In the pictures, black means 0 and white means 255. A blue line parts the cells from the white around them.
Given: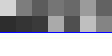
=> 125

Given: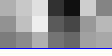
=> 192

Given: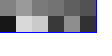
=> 154

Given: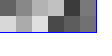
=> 136

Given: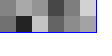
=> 169

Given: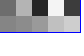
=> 180

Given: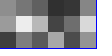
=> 237

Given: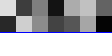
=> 61

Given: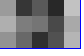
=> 125
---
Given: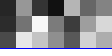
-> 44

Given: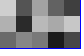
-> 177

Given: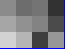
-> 166

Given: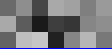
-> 169

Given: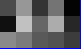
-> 16

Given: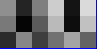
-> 121

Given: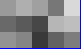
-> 105
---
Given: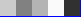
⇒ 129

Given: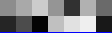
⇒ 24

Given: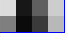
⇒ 23

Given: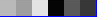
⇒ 55

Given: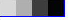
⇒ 61

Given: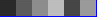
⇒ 70

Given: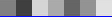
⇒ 101

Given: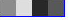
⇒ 88
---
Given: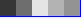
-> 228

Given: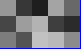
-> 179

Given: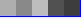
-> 189

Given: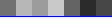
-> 201

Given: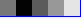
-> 91

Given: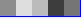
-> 187

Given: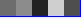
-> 34

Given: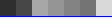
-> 149

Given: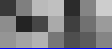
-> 170
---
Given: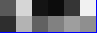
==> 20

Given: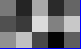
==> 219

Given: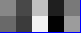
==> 192

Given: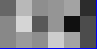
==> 88

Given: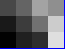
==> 113

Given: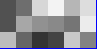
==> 145

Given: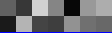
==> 209
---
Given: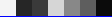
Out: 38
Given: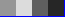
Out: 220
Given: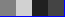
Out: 209
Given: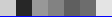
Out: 39
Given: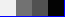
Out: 114
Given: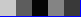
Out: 93
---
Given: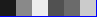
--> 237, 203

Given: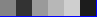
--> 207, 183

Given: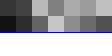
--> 199, 191

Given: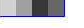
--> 209, 160

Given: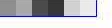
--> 235, 209

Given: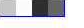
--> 252, 198

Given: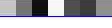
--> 246, 196

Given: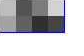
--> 210, 189

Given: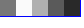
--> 250, 176

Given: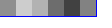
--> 205, 178
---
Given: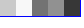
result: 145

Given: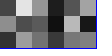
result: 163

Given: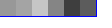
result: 152

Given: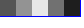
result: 113

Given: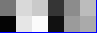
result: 217

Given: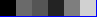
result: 106

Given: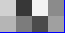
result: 181

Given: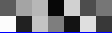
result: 209

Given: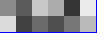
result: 200

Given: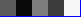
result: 91
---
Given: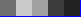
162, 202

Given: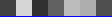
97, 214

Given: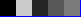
37, 203

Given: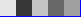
196, 230

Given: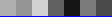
96, 211

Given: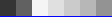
224, 245

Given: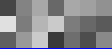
202, 224
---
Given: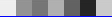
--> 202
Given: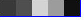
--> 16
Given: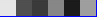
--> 158
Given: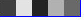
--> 105
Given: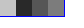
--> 124
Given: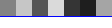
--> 165
